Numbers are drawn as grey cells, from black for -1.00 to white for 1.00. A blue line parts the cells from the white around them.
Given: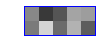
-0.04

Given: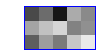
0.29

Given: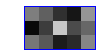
-0.93

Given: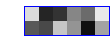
-0.31

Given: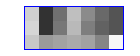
0.67

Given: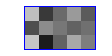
-0.39

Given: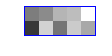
-0.56

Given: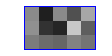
0.13
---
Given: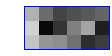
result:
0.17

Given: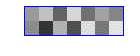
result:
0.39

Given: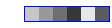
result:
0.20

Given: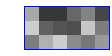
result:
0.38

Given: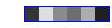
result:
0.75

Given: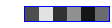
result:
0.77

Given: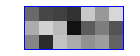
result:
0.52
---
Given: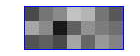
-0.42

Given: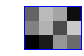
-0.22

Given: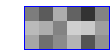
-0.02

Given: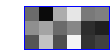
-0.16

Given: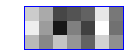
0.60

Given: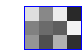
0.74

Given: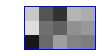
0.57
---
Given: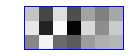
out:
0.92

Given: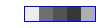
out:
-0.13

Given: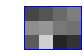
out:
0.62

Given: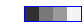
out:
-0.06

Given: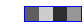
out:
0.61

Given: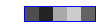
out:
-0.72

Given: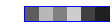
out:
0.44

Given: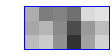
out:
0.59

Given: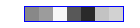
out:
0.22

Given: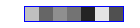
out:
-0.20
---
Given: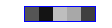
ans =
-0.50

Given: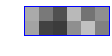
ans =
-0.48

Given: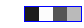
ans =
-0.33

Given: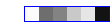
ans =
-0.14

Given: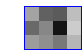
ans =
-0.29

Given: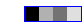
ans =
-0.10

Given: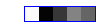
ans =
-0.57

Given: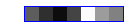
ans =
-0.63
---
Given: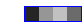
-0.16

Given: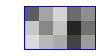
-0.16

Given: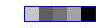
0.27

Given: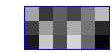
-0.45

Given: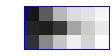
0.72

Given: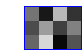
-0.60

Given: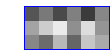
0.00

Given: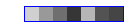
-0.58
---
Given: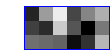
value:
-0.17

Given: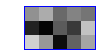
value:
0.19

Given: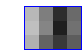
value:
-0.22

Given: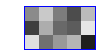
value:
-0.12

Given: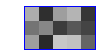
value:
-0.68

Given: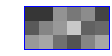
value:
0.30

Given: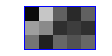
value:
-0.74
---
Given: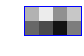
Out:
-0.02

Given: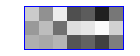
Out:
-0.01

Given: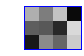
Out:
0.59

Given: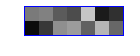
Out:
-0.19

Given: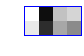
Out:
0.09

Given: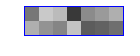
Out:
-0.13
